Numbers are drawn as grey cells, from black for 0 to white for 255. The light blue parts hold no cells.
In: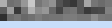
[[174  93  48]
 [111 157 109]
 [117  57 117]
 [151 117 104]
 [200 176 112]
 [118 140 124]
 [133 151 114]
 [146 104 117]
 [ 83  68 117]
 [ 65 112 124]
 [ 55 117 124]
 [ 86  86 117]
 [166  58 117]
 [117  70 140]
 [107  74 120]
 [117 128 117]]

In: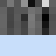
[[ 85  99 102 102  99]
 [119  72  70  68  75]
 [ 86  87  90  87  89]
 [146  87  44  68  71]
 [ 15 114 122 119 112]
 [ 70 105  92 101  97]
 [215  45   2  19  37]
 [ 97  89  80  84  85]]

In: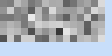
[[130 148 120 161 172  82]
 [125 205 119 180 192 201]
 [188 133 134 168 183 108]
 [164 149 123 122 157 206]
 [120  94 233 156  80 206]
 [137 182 185 209 172 109]
 [184 127 136 196 145 100]
 [170 216 168 206 169 183]
 [172 166 133 209  56 142]
 [ 98 159  96 185 228 203]
 [116 156 162 175 200 107]
 [152 177 129 168 169 184]
 [165 136 201  96  93 192]
 [132 215  99 176 162 172]
 [218 196 149 180 193 220]]

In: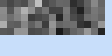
[[ 92 140 136 174  88]
 [ 71  85 111  96  84]
 [ 87 135 130  92 148]
 [ 78 177 153 134 149]
 [124 143  61  96  74]
 [191  92  72 119  78]
 [ 71 116  81  61  88]
 [ 87  67 125 149 136]
 [103  68  38 100  25]
 [101 120 114 108  67]
 [ 46  65  75 111  99]
 [ 63  33  60  53 111]
 [ 97  90 109  42 152]
 [136 119 116  98 112]
 [101 108 102 149  35]]

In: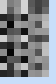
[[205 206  36 146  23 206  47 139  20 193  37]
 [126  97  51   7  82 123  32   4  89  53  45]
 [141 151 103 158  89 143 113 157  86 161 106]
 [212 211  28 148  16 211  43 142  14 199  30]
 [ 89  98 147 136 139  89 150 138 136 113 147]
 [ 66  63 143  81 153  66 136  84 156  65 142]
 [ 83 105 176 189 154  85 188 191 147 143 178]]

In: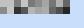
[[193 138]
 [194 199]
 [125  51]
 [196  87]
 [121 181]
 [140 165]
 [165 172]
 [117 103]
 [177  79]
 [102  38]]
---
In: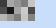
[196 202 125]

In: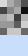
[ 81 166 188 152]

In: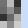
[ 48 143  49]

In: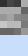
[172 171 163 199]

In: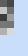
[ 71 198]

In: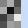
[78 14 61]

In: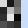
[ 99 188  47]

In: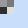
[121  47]

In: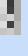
[170  64 197]
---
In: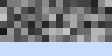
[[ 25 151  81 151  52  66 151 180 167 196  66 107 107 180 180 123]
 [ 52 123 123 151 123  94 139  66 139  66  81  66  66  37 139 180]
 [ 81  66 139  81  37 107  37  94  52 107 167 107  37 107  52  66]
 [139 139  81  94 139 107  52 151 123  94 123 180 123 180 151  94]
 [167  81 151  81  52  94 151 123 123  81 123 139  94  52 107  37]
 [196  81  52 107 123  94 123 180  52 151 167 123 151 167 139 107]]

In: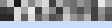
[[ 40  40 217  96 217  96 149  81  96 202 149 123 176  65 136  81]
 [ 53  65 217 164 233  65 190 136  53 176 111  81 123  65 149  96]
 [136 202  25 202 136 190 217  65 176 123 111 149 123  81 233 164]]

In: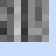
[[ 51 108 198  51 154 154 122]
 [ 77 108 182  65 138 122 138]
 [ 92 108 170  65 138 108 138]
 [108  92 170  65 122 108 154]
 [122  77 182  65 138  92 138]
 [138 108 170  77 138  92 154]]

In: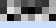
[[ 49 225 181  19   3  33 141 181]
 [ 61 169 115  75 100  61  49 169]
 [197   3  75 197 141 225 197  19]]

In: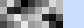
[[ 70 113 155 230 155 170 200  55  14]
 [113 170 230 155 186 200  41  14  86]
 [140 214 100   1  55 100 128 214 186]
 [186  41  28  86 113 170 214 140 186]]

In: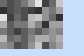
[[ 49  78  93  78  64  49 147 120 161]
 [105  78  93 120 161 227  64 105 198]
 [120  93  64  93 120  93 120 147 133]
 [147 133  78  93 147 198  78 133 161]
 [174  93 120 120 174 133  49 161 161]
 [186 105 120  93 133 174 174 147 174]
 [227  64 105  78 186 198 147 105  49]]

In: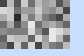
[[ 70 187  86 203 113 187 157 172  86 141]
 [101 203 187 187 101 216 157 232 187 101]
 [113 172  86 141 232 113 157 172 141 101]
 [126  70 203 101 216  70 172 126 113 187]
 [141 126 126 126 216 141  86 232 216 187]
 [172 203  42 187 126 187 126 101  70 172]
 [216 203 113 157 157 203 157 141 172  70]]

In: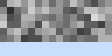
[[ 79 176 191 150 191 124 164 109 150 124 191 150 109  79 124 150]
 [ 95 164 191 137  79 150 164 176  95 137 124  64  79 164 176 137]
 [109 124 164  64  79  79 150 124 164 109  95 124 109 109 176 176]
 [137  48 109 137 203 164 191 150 150  95  79 124 191 191 164 176]
 [176  79  95 176 176 137 124 109 137 109 137  95  79 217 191 150]
 [203  95  95 164 150  79 191 137 124 109 150 176  95  95  64 137]]
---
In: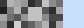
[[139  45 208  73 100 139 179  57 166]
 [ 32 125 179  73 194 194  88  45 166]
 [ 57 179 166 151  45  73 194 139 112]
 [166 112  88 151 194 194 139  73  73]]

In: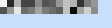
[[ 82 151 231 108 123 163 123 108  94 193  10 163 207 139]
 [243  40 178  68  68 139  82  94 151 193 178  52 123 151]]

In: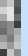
[[183 152 198]
 [152 124 183]
 [109 140 168]
 [ 62 198 140]
 [168 226 109]
 [168 198  94]
 [211 226  78]
 [124 140  62]]

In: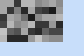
[[ 55 167 152 111  28 139 167 167 183]
 [ 70 183 139 152 183  55  55 152  41]
 [167  55 127  41 167  70  55  28 152]
 [195  97  82 167  55  41  97  70  70]
 [167 167  55 183 183 139 152 167 139]
 [183  41  41  41 152 195 152 139 139]]

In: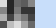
[[ 80 189 219 161 104]
 [177  68 149 119  68]
 [134  38 119  52  52]
 [219  38 104  92 134]]

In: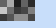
[[ 57  85 142 142  70]
 [198 111  57  70 126]
 [ 99 170  30  99  42]]
